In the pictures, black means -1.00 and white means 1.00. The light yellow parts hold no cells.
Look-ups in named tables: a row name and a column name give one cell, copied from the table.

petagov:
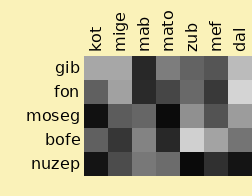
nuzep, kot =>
-0.84
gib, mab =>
-0.69
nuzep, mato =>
-0.15
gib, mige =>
0.31
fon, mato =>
-0.45
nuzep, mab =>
-0.06
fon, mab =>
-0.67
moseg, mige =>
-0.28
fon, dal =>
0.66
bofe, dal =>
-0.09
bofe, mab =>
0.03

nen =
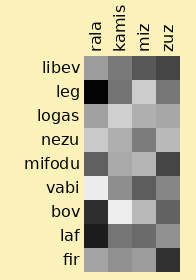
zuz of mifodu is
-0.46
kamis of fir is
0.13
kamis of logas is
0.62
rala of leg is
-0.98
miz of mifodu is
0.41
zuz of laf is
0.14
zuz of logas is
0.31
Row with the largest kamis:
bov

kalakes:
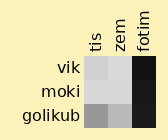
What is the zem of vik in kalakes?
0.71
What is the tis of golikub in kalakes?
0.19
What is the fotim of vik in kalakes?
-0.86
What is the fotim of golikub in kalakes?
-0.79
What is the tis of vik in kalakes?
0.63
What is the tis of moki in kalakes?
0.69
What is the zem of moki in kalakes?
0.69
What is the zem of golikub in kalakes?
0.45

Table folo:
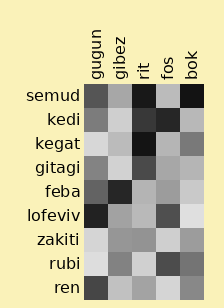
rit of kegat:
-0.84
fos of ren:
0.67
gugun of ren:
-0.45
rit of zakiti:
0.15
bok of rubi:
-0.09
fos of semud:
0.47
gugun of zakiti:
0.67
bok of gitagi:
0.42
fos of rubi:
-0.40
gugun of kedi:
-0.03
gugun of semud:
-0.33
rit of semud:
-0.81

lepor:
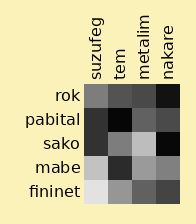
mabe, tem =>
-0.66
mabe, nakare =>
0.00
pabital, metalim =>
-0.24
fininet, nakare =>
-0.47
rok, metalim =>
-0.43
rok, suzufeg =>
-0.02
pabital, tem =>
-0.95
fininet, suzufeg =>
0.77
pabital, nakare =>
-0.42
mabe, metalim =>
0.21
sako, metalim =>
0.48
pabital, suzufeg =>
-0.61
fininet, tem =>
0.18

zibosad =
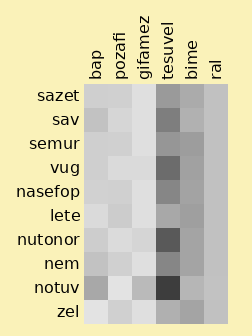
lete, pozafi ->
0.60
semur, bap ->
0.62
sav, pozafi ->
0.68
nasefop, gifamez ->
0.75
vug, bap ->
0.62
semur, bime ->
0.23
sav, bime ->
0.39
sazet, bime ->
0.34
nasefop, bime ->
0.28
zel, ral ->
0.51
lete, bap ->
0.71
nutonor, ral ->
0.51
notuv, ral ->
0.52
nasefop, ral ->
0.51
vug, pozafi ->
0.71
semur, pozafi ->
0.63
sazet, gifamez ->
0.75
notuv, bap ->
0.32

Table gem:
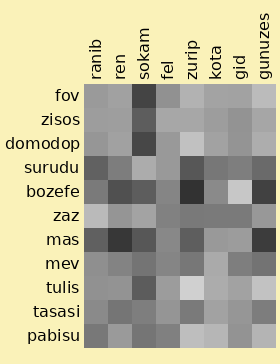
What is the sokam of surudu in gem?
0.35
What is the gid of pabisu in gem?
0.15
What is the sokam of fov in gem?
-0.47
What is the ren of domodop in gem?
0.26
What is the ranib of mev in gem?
0.12
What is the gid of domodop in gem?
0.16
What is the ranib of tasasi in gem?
0.08
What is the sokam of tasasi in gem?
-0.01
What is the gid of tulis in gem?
0.27
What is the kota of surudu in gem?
-0.07
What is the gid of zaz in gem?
-0.04
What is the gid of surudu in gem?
-0.01
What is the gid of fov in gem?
0.27
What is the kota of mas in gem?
0.20
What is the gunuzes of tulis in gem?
0.52
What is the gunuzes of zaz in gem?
0.19
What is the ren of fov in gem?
0.26
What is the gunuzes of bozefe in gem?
-0.49
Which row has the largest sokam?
surudu

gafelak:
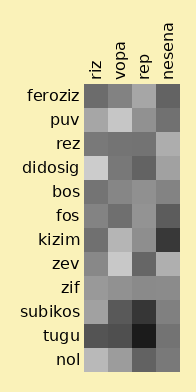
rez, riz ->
-0.05
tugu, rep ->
-0.79
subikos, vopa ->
-0.30
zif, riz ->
0.20
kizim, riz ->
-0.12
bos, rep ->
0.13
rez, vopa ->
-0.09
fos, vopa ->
-0.13
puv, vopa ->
0.55
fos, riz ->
0.03
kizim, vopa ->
0.42
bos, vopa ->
0.05

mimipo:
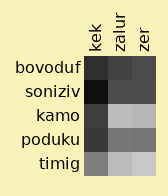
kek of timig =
-0.01
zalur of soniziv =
-0.41
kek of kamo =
-0.51
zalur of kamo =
0.48
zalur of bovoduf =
-0.48
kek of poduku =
-0.56
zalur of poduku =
-0.07
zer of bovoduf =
-0.41
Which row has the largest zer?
timig

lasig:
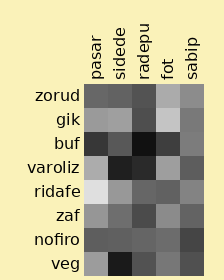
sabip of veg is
-0.37
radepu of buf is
-0.87
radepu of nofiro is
-0.21
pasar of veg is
0.22
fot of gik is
0.54
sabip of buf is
-0.03
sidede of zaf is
-0.14
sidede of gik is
0.25
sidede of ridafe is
0.19
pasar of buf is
-0.57
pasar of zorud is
-0.19
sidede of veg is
-0.80
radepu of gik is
-0.39
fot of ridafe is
-0.24
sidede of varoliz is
-0.76
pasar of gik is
0.21
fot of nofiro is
-0.15
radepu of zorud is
-0.35

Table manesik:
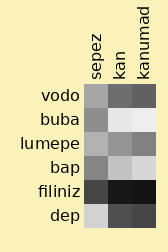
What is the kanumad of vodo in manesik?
-0.24
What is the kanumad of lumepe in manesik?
0.01
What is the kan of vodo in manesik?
-0.14
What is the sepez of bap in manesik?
0.04
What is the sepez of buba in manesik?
0.11
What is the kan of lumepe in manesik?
0.17
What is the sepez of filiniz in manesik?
-0.45
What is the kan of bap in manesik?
0.52
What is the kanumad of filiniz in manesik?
-0.85
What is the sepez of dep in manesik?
0.65
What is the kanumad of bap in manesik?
0.69
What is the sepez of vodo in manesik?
0.30
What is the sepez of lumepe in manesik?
0.39
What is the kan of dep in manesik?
-0.38
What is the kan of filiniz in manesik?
-0.82
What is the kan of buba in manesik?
0.81
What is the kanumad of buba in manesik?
0.87
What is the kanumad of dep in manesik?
-0.45
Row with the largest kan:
buba

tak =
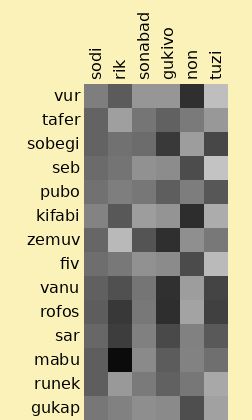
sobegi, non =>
0.23
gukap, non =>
-0.39
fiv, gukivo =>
0.09
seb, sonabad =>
0.14
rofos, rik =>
-0.56
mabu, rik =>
-0.91
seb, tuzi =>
0.53
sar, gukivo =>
-0.43
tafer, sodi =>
-0.22
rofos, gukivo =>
-0.64

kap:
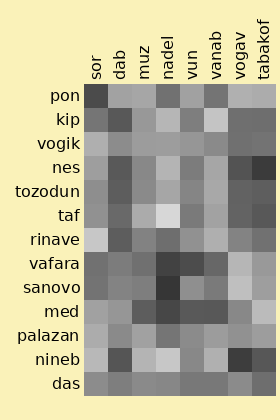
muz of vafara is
-0.12
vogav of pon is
0.38
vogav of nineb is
-0.52
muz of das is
0.08
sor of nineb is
0.44
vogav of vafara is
0.43
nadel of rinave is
-0.14
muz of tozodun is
0.08
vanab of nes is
0.30

